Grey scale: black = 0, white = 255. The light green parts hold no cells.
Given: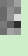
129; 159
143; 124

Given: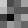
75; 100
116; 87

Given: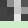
143; 205
60; 199

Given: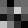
3; 103
88; 206

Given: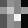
145; 133
196; 133

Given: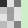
226; 120
157; 225
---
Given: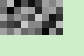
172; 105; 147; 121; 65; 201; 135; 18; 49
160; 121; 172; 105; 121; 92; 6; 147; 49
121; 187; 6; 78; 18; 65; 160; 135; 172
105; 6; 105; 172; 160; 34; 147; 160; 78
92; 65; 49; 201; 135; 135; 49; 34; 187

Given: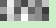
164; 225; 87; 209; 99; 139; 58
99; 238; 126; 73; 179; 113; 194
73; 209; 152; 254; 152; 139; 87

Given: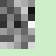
203; 187; 156; 103; 217
156; 128; 144; 103; 171
128; 77; 115; 203; 20
89; 89; 171; 128; 115
77; 103; 187; 171; 144
61; 128; 77; 156; 49
49; 144; 33; 89; 246

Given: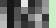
187; 23; 107; 51; 66; 159; 95
174; 23; 81; 37; 133; 187; 51
121; 23; 81; 133; 66; 107; 159
66; 23; 37; 230; 37; 81; 147

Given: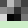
215; 4; 17; 115
144; 129; 47; 91
77; 188; 115; 63

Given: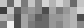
196; 106; 212; 122; 196; 135; 212; 180; 212; 180; 106; 196
180; 164; 77; 164; 135; 93; 106; 151; 151; 164; 180; 77
122; 241; 77; 164; 122; 106; 106; 151; 135; 164; 180; 135
62; 196; 93; 135; 151; 135; 77; 164; 122; 151; 180; 212

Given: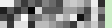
239; 239; 117; 58; 105; 73; 130; 105; 73; 187; 202; 187; 143; 239; 46
202; 58; 226; 226; 46; 187; 187; 159; 130; 105; 58; 202; 159; 202; 117
73; 46; 143; 251; 105; 117; 159; 130; 214; 175; 239; 18; 89; 226; 73
30; 89; 46; 89; 4; 214; 89; 89; 89; 159; 159; 130; 73; 214; 130

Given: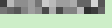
117; 101; 86; 130; 158; 142; 73; 171; 73; 130; 130; 186; 47; 61; 101
61; 186; 142; 142; 158; 117; 202; 186; 158; 158; 171; 101; 101; 214; 86

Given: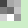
211; 255; 155
126; 111; 197
68; 168; 181
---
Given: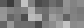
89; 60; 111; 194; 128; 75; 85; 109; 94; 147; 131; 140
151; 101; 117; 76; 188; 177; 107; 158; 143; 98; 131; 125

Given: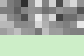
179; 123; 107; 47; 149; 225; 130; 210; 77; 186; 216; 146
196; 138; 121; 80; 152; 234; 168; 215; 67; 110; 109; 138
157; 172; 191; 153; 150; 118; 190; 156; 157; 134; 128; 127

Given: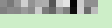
139; 121; 153; 207; 147; 170; 173; 85; 211; 228; 5; 204; 143; 144

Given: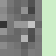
148; 118; 103; 111; 82; 126
144; 122; 110; 97; 101; 125
148; 117; 103; 114; 80; 127
139; 123; 115; 94; 111; 123

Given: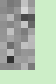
142; 120; 128; 193; 151
153; 183; 130; 74; 85
147; 192; 143; 124; 161
170; 110; 141; 193; 184
162; 49; 158; 155; 168

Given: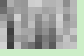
98; 174; 154; 151; 205; 208; 180; 179; 186; 141; 182
150; 130; 207; 147; 178; 141; 178; 150; 209; 140; 175
198; 62; 182; 166; 164; 122; 143; 112; 185; 165; 200
210; 60; 192; 133; 114; 79; 130; 91; 181; 191; 195
